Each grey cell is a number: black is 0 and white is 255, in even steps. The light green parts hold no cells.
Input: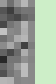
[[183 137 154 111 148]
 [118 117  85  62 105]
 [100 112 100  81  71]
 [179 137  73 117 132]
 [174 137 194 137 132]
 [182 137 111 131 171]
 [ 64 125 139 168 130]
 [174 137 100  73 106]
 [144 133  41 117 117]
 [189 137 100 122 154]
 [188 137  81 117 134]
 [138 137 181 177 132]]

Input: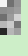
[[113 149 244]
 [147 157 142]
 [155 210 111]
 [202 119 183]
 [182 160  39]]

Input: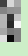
[[215 168  66]
 [145 147 132]
 [ 51 196 181]
 [ 40 247 180]
 [121 129 166]
 [  9 130 223]]

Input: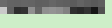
[[ 89  94 107 100  99 101 100  95  96 102  97  95  92  99  93]
 [ 21  80 201  97  46  50 143 100 143 147 142 129  47  40  50]]

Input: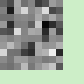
[[156 137 102  74 168 112 132  60  82]
 [ 72  89 129  27 163 213 138 159 218]
 [167 132 113 112 134 137 130 169 137]
 [ 45  89 152  43 127 129  96 200   8]
 [157  65  85  76 220 133 169 163  42]
 [142 135 144 130 145 135 132 133  71]
 [150 176 153 186 150 110  58 172 146]
 [238  40 213 115 113  62  45 169 178]
 [129 157 138 119 155 153 130 138 122]
 [196  88 121 113 131 186 120 150 173]]

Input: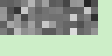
[[ 38  77  99  96 107 130 180 118 159  91  97  69 149 153]
 [198 109 148  82  52 199 127  99 114 122 126  96  93  96]
 [125  47 152  92 151  73 126 112 116 112 112 115 204 108]
 [112 119  97 167 150 118 161 110 200 157 113 102  99  81]
 [114 147 123  92 185 142 153 131  91  91 119 101 219 103]]
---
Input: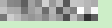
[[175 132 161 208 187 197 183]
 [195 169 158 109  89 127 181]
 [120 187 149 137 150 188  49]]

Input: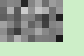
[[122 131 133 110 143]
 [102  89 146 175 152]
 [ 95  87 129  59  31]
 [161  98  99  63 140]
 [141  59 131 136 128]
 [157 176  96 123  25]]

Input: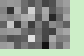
[[146 149  85  68 143]
 [130 168 210 169 120]
 [145 145 183 161 100]
 [ 98  58  61  75 125]
 [147 158  91  71 151]
 [112  87 225  69 126]
 [155  91  97  19 103]]

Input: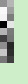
[[145]
 [249]
 [244]
 [  2]
 [180]
 [ 64]
 [142]
 [198]
 [118]]

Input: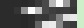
[[ 43  43  44  73 253  59]
 [ 43  52 253  73  58  54]
 [ 43  43  44  55 128 233]
 [ 43  43  44 229 136  57]]

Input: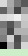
[[218 121]
 [ 98  68]
 [217 237]
 [118 138]
 [138 178]
 [126  74]
 [  3  83]]
